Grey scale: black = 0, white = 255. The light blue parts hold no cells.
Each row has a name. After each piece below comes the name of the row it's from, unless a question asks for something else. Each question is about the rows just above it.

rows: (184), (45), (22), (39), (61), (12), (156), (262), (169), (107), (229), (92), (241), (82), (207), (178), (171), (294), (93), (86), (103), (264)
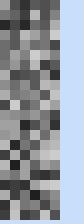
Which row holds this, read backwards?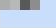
(169)
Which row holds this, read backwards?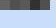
(184)
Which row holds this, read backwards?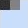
(241)
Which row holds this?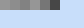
(92)
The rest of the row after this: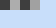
[194 204]

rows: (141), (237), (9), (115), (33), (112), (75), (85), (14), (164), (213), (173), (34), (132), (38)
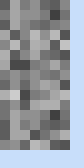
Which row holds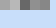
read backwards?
(38)
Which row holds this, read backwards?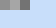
(173)
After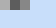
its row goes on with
[166 115 104  84]
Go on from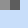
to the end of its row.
[166 175 175 124]
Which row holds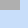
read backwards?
(213)
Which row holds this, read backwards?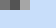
(132)
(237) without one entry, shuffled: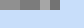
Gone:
[64]

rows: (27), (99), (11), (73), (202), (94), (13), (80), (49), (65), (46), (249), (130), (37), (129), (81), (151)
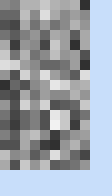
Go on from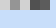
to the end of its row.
[103 200]
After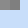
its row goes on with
[178 178 200 178 169 178  48]
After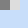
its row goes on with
[158 103  70]
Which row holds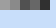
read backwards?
(49)
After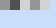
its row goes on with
[ 81  92 103 200]

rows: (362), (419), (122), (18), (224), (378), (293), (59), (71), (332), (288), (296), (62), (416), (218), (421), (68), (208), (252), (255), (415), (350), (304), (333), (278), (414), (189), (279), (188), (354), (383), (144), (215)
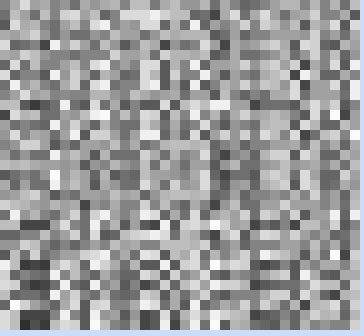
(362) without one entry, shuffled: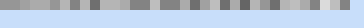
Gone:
[121]
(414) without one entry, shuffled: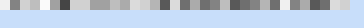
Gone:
[228]
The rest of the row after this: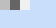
[209 171 111 181  89  89 240  89 209 219 131 250 190 219 209  89  69  89
 131  89 161 131 171 171 131 190]
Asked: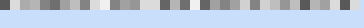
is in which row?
(122)
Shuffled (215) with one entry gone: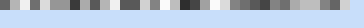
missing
[79]
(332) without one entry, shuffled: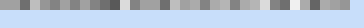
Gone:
[140]
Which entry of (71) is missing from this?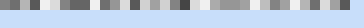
[199]

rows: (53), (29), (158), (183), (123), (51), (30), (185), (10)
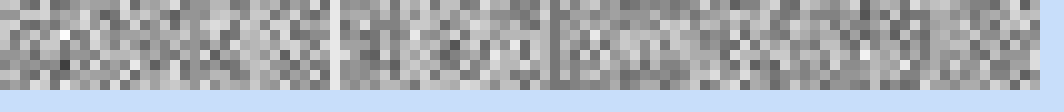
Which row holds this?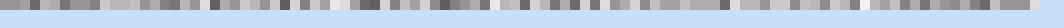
(51)
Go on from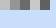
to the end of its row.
[140  96 211 161 130 172 118 211 140 140 149 183 172 161 232 118 149 172
 140 211 149 149 211 118 118 161 161 220]
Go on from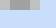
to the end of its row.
[172 172 172 107 220 183 183 149 201 201 140 192 183 140 201 183 130 242
 183 161 192 130 172 118 172 149 140 172 130 107 192 149 149 149 220]

